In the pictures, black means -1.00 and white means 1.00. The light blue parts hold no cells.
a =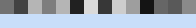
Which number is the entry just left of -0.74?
0.42
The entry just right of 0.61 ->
0.24
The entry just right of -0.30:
0.08

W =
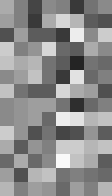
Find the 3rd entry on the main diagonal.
-0.28
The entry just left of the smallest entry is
-0.28
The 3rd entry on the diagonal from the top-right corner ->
0.86
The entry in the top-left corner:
0.34
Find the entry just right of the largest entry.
0.52
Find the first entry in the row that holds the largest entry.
-0.18
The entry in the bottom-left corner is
0.43
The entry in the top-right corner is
0.08
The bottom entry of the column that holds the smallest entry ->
0.24
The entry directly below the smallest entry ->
0.77
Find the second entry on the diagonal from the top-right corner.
-0.28
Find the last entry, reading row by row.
0.43
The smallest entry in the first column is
-0.37
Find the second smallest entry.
-0.64
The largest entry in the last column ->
0.60
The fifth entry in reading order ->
0.00
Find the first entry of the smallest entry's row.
0.52
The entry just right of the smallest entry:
-0.10
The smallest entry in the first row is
-0.55
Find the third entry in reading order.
-0.46
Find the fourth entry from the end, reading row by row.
-0.18
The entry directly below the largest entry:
-0.10

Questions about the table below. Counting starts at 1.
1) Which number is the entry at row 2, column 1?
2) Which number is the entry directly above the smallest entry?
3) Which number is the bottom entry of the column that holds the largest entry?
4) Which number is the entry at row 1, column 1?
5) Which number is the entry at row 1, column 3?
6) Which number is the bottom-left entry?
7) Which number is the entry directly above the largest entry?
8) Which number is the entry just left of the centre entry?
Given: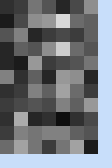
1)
-0.79
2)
0.01
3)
-0.08
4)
-0.62
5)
-0.08
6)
-0.16
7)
-0.70
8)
-0.25

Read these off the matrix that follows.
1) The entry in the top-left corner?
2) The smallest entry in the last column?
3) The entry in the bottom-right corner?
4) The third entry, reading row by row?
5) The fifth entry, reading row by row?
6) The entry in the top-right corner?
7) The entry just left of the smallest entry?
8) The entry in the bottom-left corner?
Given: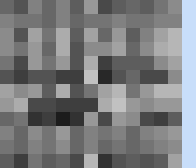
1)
-0.19
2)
-0.27
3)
0.27
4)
0.01
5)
0.01
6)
0.09
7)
-0.51
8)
-0.27

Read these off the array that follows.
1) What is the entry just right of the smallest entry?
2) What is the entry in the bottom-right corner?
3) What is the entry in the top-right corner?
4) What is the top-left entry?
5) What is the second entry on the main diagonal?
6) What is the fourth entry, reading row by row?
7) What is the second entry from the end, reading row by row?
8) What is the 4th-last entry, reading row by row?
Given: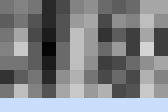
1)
-0.17
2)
0.21
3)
0.30
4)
-0.08
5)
-0.08
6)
-0.68
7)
0.57
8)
-0.43
